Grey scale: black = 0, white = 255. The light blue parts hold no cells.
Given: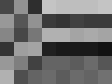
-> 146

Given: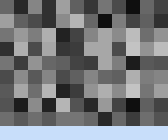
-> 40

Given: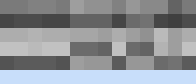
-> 122

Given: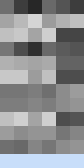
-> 61

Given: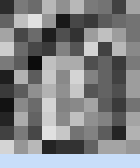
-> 122

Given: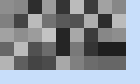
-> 135
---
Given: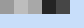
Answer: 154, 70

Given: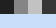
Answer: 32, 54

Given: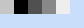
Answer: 197, 238

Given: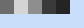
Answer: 108, 36

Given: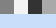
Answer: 129, 169

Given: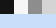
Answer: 20, 212

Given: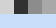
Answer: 210, 168

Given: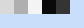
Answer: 217, 52

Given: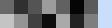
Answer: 105, 126

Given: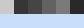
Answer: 202, 41
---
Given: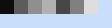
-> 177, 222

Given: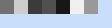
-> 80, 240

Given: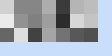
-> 158, 234

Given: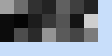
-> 56, 206

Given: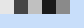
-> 192, 230

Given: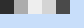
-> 238, 238

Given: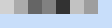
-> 129, 209

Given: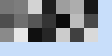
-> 52, 231
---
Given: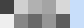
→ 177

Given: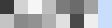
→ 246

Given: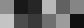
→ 38

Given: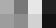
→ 231

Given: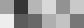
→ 182

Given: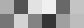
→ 226

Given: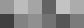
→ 165

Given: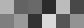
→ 105

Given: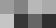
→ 184
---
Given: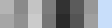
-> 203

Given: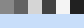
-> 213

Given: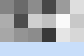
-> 140

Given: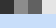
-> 97

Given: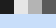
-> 180

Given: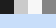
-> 247

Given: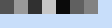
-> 48

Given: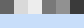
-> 237

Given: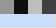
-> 190

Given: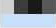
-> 25
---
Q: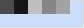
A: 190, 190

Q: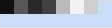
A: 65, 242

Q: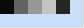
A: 151, 195

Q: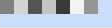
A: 196, 243

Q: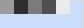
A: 122, 235

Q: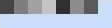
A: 196, 196

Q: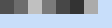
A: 122, 192

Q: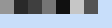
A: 117, 198

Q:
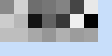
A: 98, 239

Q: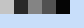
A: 132, 196
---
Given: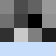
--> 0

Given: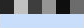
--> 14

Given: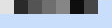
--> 14

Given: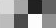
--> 33

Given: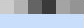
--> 58

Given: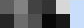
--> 8
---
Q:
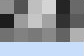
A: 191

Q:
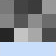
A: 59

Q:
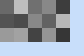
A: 112

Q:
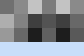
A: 195

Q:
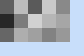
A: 90

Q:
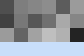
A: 134

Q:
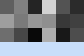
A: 36

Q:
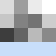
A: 235

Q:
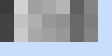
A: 160
